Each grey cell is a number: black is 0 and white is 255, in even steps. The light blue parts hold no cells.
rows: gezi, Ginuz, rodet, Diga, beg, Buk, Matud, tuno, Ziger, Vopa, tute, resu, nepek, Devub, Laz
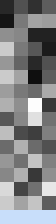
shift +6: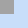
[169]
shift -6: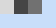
[211  63 107]
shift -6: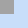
[157]
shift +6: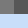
[127  93]

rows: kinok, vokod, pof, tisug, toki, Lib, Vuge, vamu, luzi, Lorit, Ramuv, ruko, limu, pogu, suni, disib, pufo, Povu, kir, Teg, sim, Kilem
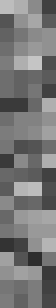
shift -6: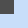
[72]
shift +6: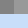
[136 159]
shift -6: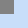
[124]

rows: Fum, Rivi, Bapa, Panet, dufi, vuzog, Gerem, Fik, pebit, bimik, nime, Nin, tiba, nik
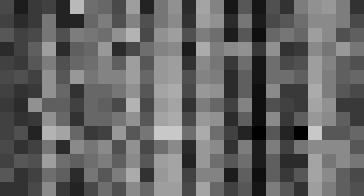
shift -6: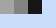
[158 125  16]
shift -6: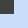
[59]
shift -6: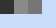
[ 44 132 112]
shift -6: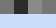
[112  37 132 112]
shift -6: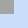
[158]

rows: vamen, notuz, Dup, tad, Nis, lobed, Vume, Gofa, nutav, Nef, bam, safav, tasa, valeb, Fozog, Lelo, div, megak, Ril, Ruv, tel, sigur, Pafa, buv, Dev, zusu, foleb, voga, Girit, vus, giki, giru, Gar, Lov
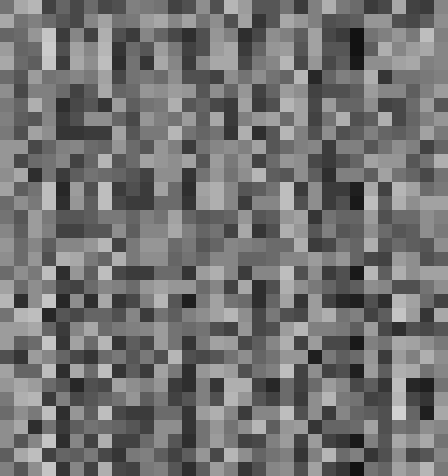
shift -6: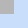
[176]
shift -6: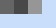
[ 95  66 144]

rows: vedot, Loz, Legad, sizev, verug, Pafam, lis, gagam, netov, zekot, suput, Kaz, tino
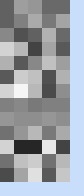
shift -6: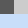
[ 83 198]
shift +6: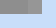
[148 148 156]
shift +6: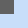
[103]
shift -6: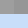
[152 144]
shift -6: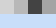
[205 178  61 158]
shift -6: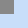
[130]
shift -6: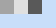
[158 218  83]

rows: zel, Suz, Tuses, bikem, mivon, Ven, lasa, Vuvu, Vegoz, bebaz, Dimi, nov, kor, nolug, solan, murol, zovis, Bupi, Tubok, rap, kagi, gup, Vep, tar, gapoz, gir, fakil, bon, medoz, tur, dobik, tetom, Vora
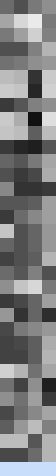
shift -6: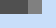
[ 74  74 122]
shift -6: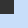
[45]
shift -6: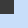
[52]
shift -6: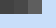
[60 66 88]
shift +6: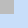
[194]

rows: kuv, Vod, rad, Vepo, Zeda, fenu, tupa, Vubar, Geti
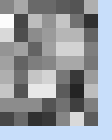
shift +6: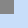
[140]
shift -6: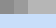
[134 149 176 176]
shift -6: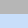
[176 176]
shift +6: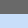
[111 111]
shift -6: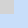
[205]
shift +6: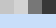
[203 217 125  62]

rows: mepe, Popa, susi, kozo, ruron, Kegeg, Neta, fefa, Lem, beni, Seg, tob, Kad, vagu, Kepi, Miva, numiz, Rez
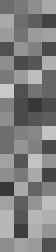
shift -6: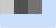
[195  74 109]
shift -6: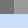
[109 149]
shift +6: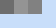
[115 154 135]
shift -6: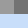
[149 109]

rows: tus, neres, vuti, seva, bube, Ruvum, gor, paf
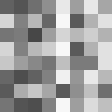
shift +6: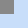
[142]
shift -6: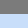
[117 117]
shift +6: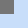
[123]
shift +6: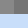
[142 123]
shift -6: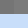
[111 117]
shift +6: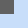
[103]
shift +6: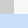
[212 253]

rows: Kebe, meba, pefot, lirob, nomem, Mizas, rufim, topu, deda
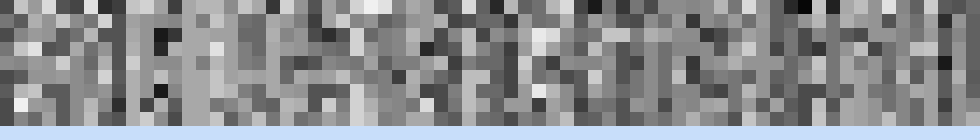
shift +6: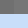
[118 124]
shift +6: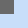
[111]

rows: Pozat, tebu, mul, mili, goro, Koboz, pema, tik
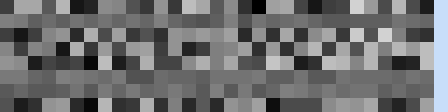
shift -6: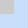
[197]
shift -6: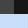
[62 16]
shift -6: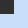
[42]

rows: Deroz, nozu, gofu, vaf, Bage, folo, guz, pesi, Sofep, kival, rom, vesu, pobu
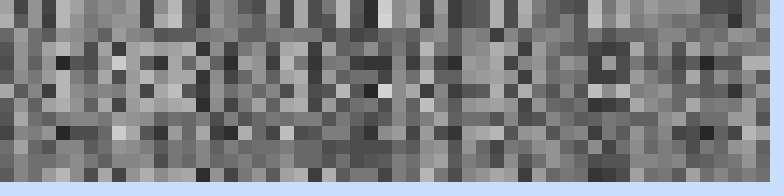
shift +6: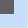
[103]
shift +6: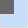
[110]
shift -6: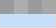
[149 168 149 161]
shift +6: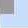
[161]
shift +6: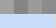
[167 139 161 146]
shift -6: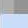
[168 141]

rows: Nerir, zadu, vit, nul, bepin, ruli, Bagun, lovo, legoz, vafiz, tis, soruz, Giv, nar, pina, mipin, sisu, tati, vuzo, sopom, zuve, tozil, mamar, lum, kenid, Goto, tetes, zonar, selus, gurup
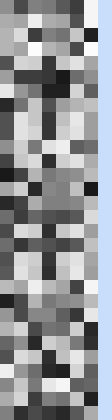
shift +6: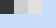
[ 61 212 231]
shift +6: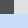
[ 87 231]
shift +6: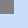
[134]
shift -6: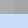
[166 159]
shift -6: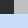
[ 41 186]
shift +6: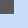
[95]

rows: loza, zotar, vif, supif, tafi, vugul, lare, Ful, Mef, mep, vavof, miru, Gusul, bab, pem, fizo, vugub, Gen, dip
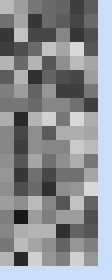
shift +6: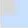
[222]
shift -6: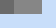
[100 128 128]
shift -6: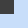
[57]

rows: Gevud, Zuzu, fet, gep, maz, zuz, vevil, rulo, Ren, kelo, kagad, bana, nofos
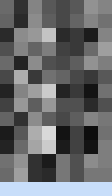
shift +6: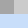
[171 209]
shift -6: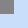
[126]
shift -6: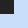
[29]

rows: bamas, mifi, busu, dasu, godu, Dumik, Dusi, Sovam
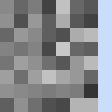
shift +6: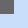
[109]
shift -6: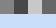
[125  66 194  97]
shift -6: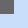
[97]
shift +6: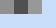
[150  86 158]
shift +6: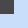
[78]
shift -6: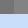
[111 125]

